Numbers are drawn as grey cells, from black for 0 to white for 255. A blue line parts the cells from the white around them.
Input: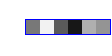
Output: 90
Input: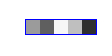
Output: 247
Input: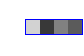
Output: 129
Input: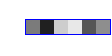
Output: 205
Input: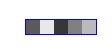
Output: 55
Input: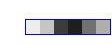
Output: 60
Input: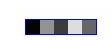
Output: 60
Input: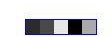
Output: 230
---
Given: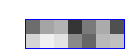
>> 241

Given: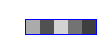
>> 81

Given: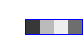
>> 187

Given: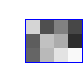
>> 185

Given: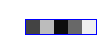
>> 188

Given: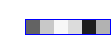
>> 200

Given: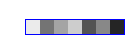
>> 116

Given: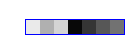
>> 176
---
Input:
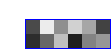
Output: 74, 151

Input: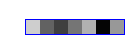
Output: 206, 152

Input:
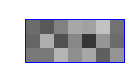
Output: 108, 149

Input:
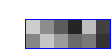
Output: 205, 51

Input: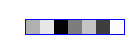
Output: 176, 252

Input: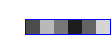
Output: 76, 213

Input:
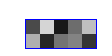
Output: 74, 52
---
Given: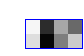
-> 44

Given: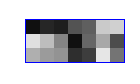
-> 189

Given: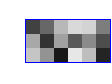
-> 50

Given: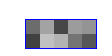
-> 163

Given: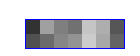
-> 160

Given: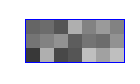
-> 130

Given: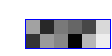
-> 40

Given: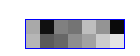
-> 16

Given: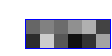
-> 129

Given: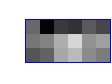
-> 131
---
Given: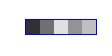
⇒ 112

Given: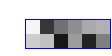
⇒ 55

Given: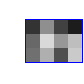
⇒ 143

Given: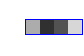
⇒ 48

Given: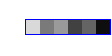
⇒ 122

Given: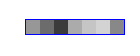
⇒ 108

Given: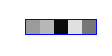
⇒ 183

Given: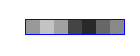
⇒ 195
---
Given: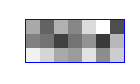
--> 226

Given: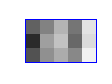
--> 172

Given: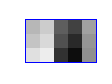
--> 49

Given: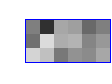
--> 146

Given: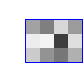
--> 147

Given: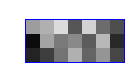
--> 100
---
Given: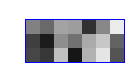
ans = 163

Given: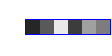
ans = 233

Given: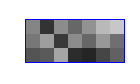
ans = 140

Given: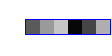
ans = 197

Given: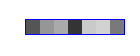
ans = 170

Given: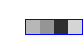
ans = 46

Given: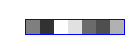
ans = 254

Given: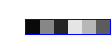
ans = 37
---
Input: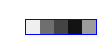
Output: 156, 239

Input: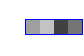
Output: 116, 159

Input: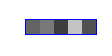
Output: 81, 100

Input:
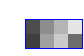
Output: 230, 63

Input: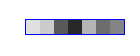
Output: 132, 223

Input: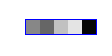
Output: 5, 135

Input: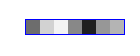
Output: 180, 109

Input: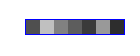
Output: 45, 79
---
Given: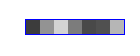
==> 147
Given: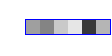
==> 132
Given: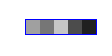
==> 118
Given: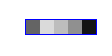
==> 218
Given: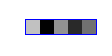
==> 2
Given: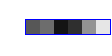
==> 109
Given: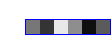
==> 52
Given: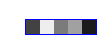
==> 238
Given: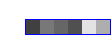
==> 120
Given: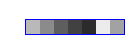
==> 139
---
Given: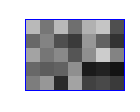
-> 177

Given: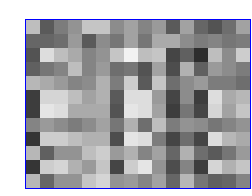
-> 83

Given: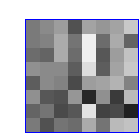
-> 150

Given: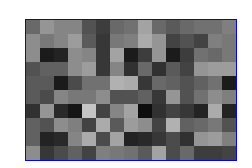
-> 113

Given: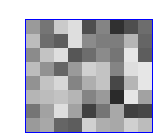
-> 48

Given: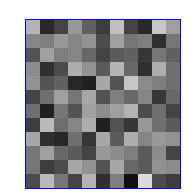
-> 40

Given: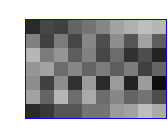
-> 176
